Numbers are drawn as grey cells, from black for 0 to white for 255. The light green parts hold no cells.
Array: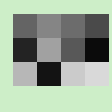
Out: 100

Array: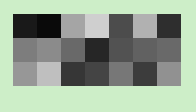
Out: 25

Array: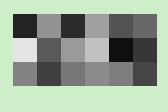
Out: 35

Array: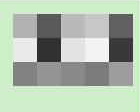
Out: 178

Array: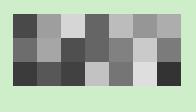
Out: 73

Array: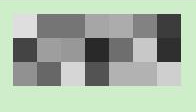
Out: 222
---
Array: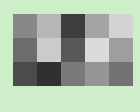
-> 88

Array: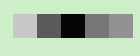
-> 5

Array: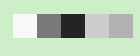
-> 36

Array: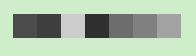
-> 47

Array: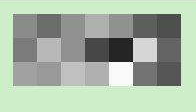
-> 71

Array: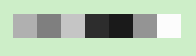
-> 45
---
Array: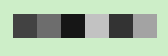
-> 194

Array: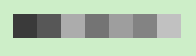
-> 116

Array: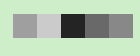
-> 105

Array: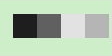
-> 181

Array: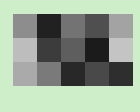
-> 79

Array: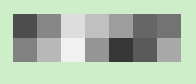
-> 192
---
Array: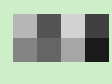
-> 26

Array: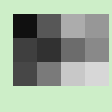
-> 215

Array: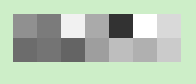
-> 203

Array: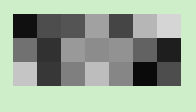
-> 77

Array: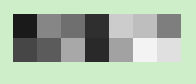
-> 224

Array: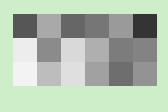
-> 147

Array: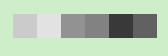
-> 97
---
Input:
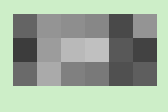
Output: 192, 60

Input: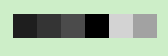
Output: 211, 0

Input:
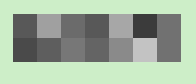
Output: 195, 59

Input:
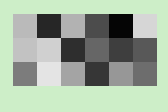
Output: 228, 5

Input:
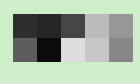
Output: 221, 11

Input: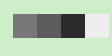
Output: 238, 43

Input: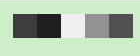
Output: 239, 31

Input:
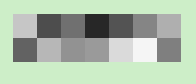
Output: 245, 39
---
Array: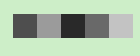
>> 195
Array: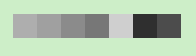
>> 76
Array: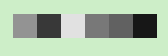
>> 23
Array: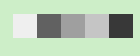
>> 56
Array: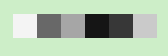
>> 202
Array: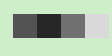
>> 217
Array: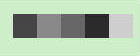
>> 206
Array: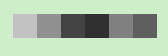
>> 95
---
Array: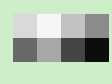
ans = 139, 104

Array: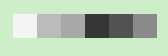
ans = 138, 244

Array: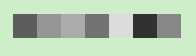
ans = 135, 93

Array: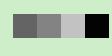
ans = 3, 100

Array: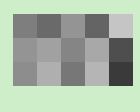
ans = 197, 141

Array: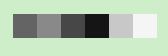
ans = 245, 100

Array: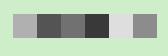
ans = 140, 176

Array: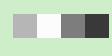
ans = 57, 182

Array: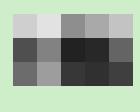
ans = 195, 108

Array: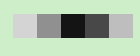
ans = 190, 212
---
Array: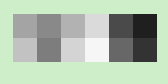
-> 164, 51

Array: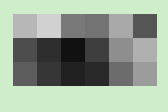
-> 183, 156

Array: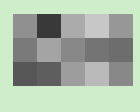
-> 144, 136

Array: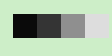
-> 10, 221

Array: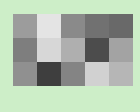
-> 156, 182

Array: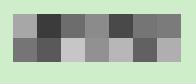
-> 167, 175

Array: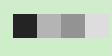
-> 36, 221
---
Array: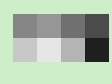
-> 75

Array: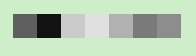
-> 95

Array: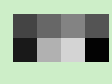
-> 25

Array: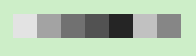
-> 82

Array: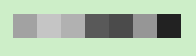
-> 75

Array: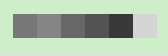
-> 83

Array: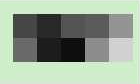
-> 28

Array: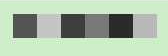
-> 62
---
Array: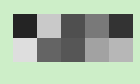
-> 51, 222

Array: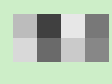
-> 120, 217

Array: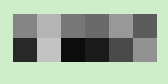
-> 92, 40

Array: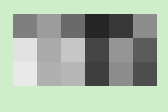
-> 141, 233

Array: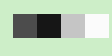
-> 251, 76

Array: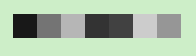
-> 150, 24
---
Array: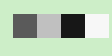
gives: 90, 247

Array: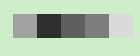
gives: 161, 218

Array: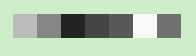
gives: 187, 113

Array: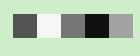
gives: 84, 162

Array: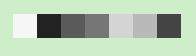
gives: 246, 68

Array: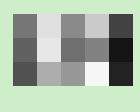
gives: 118, 34

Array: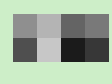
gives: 143, 55
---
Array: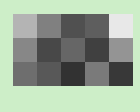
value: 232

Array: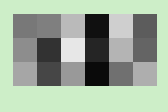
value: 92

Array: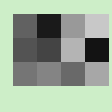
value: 200

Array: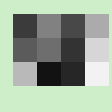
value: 171

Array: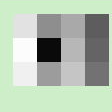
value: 93

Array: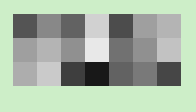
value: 180

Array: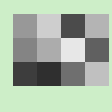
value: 180

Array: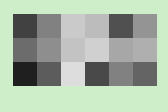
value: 148
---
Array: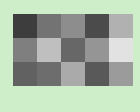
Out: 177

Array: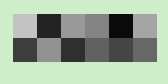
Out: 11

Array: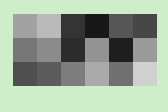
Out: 86

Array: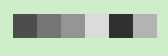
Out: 48

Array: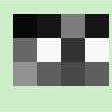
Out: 103

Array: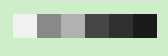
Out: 48
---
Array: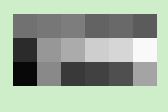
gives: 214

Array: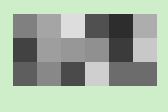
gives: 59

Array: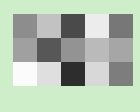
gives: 186

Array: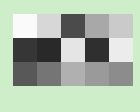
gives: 47

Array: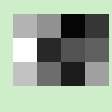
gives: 82

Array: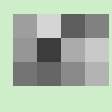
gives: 171

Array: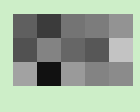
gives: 87

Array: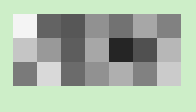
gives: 80

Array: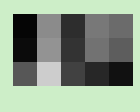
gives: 114
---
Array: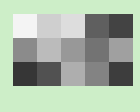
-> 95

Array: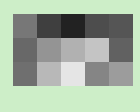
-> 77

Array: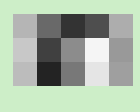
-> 78

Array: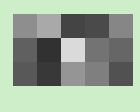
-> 74

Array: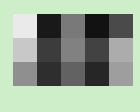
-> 18

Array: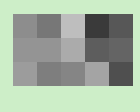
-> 58

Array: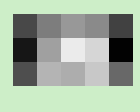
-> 138
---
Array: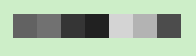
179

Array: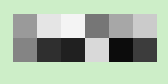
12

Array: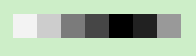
33

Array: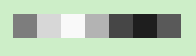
30

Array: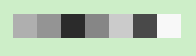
73

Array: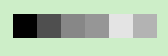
228

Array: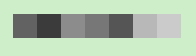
184

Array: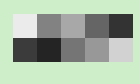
152
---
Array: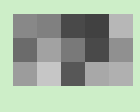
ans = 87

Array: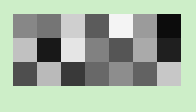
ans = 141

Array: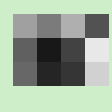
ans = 37

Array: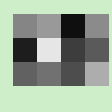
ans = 113

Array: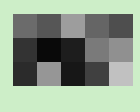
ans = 23

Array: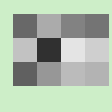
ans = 151

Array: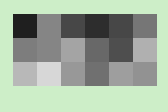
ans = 112

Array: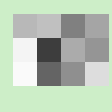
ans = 100

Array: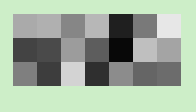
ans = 140
